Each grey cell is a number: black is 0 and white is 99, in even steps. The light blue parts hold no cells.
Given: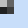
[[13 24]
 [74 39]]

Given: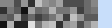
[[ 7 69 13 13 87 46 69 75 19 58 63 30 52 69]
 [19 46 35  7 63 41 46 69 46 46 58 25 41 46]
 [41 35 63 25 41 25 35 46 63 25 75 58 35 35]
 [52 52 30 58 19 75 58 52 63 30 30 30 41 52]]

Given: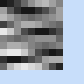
[[ 9 14 25 40 56 67 72 62 51]
 [19  9  9 19 30 40 62 67 67]
 [25 40 56 67 67 62 51 45 40]
 [40 72 84 90 84 78 56 30 14]
 [51 45 40 45 51 56 56 56 40]
 [56 67 67 62 51 45 40 45 51]
 [62 35 19  9  9 19 30 45 62]
 [72 62 51 45 40 45 51 56 62]
 [84 90 90 78 56 30 19  9 14]
 [90 78 56 30 19  9  9 19 30]]

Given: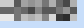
[[40 40 46 40 28 52 34 34 46 57 34]
 [79 79 34 63 57 63 46 68 40 28 68]
 [90 90 46 74 68 74 52 84 22 17 74]]

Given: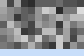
[[37 73 53 42 27 63 53 58 22 68 47 58]
 [42 53 68 79 47 79 42 53 79 63 27 63]
 [47 42 32 47 68 47 32 22 79 27 58 42]
 [53 58 73 22 27 37 73 73 37 63 32 42]
 [58 53 22 37 42 58 47 58 68 58 73 73]
 [63 53 47 37 32 58 79 73 17 47 47 85]
 [68 27 63 22 17 37 37 37 42 32 32 27]]

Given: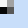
[[ 2 34]
 [95 63]]
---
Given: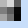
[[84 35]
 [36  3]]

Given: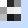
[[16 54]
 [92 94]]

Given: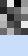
[[91  1]
 [34 41]]

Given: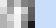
[[56 76]
 [65 97]]

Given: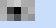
[[73 79]
 [24  1]]

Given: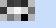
[[22 26]
 [84 95]]

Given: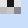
[[10 88]
 [77 53]]
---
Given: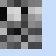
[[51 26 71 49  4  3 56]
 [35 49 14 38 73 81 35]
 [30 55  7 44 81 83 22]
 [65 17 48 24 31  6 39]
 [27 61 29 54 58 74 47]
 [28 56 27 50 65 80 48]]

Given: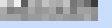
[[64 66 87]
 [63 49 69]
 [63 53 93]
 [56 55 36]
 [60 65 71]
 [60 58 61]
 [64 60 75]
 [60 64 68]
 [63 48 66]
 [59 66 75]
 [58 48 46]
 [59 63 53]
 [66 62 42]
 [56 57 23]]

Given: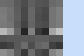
[[55 23 33 71 47 48 47 42]
 [50 26 34 61 45 43 44 41]
 [36 34 34 39 35 37 36 35]
 [22 42 35 14 26 28 28 30]
 [42 30 34 50 39 40 40 37]
 [29 39 36 22 31 30 31 33]
 [25 41 36 15 29 27 28 32]
 [51 25 33 64 45 45 45 41]
 [57 21 33 75 48 49 49 43]]

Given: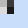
[[85 72]
 [10 23]]

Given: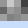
[[62 40 58]
 [50 60 78]
 [53 55 62]
 [58 38 25]]

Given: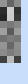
[[25 54 58 44 62 50 14 17 57]
 [72 48 40 48 35 47 79 80 39]
 [24 53 55 46 60 52 22 19 54]]
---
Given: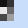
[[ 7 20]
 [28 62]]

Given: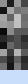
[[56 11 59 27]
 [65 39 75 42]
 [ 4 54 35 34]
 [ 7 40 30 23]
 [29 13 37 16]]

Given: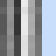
[[34 55 20 91 66 40]
 [34 57 20 90 67 41]
 [34 57 20 90 67 41]
 [39 57 27 86 63 46]]

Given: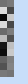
[[44 47]
 [ 3 78]
 [41 48]
 [ 9 74]
 [38 49]
 [47 45]]

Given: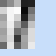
[[44 55 72 12 13]
 [63 95 82 12 54]
 [62 87 43 55 85]
 [41 89 37 62 91]]

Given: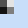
[[31 88]]

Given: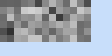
[[38 39 38 45 49 27 53 69 56 42 74 51 30]
 [42 73 49 57 55 67 39 71 23 44 67 60 51]
 [31 19 68 72 60 42 54 40 54 64 63 43 56]]

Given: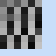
[[40 51 34 56 15 63]
 [51 34 56 15 63  9]
 [68 15 71  4 75 26]
 [ 9 68 15 71  4 75]]

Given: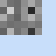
[[62 44 41 55 65 51]
 [67 47 39 58 69 54]
 [38 69 44 52 21 55]]
